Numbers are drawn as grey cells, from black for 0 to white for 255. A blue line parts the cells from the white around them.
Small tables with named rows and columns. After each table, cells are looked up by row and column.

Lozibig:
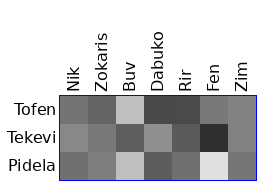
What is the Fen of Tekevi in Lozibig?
47
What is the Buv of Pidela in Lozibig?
191
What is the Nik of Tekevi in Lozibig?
136
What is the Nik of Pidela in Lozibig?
111
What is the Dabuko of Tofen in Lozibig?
73
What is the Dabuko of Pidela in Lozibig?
92

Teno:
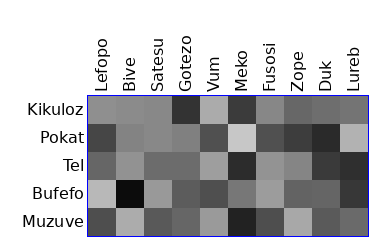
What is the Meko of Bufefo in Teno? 119
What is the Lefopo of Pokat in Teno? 70
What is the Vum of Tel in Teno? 158
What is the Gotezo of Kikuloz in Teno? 51
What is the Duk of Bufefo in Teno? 101
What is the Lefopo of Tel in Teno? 102
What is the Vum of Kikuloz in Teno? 171
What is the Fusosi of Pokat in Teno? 80
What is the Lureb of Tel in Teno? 47
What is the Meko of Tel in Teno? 44
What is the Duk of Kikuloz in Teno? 110
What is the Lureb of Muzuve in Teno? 106
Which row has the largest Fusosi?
Bufefo

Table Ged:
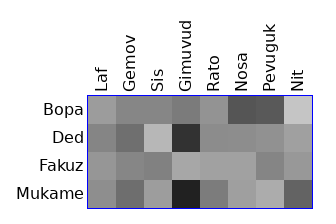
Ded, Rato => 140
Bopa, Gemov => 134
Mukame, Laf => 142
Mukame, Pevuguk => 172
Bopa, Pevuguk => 89
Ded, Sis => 183

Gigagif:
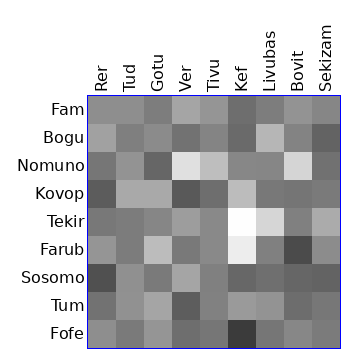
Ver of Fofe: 110
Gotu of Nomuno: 102
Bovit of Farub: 75
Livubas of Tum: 147
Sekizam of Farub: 140
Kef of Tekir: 254
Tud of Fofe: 122
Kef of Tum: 154
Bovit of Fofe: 135
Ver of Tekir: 157
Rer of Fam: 142
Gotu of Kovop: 169
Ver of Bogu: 114
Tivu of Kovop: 110
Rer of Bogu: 161
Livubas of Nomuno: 134
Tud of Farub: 124
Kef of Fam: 110
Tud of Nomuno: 147

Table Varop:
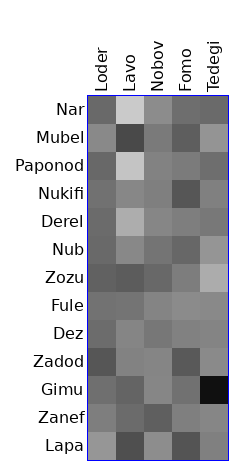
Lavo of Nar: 202
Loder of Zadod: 86
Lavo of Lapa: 79
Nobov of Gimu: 134
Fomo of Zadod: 89
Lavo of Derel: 173
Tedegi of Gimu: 16
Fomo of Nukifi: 86
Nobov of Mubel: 122
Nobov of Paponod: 130
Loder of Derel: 107
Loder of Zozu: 97
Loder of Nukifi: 113
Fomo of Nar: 110
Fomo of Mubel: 94
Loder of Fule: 114
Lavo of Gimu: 100
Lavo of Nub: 136
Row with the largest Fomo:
Fule

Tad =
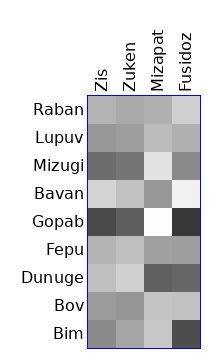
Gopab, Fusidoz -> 56
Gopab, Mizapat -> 253
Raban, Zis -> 179
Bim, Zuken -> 165
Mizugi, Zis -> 109
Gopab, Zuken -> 95
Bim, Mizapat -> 199
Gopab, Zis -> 74
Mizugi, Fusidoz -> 137
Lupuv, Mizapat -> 188
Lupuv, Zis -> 150
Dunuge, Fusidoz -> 103
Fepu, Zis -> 179
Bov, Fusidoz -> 193
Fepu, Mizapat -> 160
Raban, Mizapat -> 176
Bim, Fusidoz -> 77
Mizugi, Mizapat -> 226
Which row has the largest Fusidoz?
Bavan

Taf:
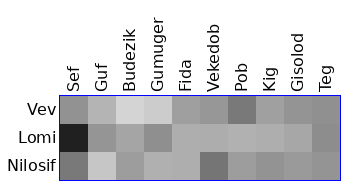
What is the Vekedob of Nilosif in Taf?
117
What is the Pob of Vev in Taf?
121
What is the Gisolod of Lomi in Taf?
167
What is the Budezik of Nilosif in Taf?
157
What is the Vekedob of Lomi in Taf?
173
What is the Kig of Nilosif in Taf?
147
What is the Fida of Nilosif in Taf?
174
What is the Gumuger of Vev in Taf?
204
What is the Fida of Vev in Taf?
159
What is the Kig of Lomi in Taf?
174
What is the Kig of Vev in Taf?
160
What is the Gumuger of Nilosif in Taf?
176
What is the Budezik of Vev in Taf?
212
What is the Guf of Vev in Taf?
180
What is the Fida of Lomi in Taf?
174
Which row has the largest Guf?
Nilosif

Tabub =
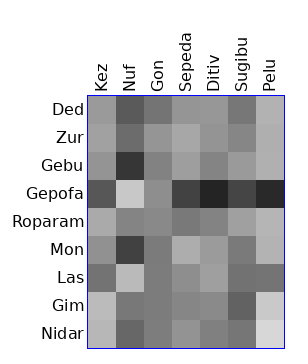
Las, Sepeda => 142
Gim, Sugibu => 98
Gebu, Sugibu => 154
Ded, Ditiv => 151
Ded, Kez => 154
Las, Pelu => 116
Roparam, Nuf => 132
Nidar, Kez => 183
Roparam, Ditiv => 131

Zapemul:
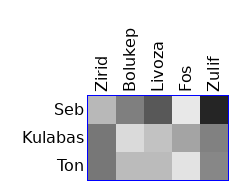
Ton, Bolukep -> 187
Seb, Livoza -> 88
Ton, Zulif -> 135
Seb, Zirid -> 184
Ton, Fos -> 227
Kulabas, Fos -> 164
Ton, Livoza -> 187
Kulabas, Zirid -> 119
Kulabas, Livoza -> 194
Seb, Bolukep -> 127
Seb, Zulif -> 37
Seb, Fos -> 232
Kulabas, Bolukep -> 218

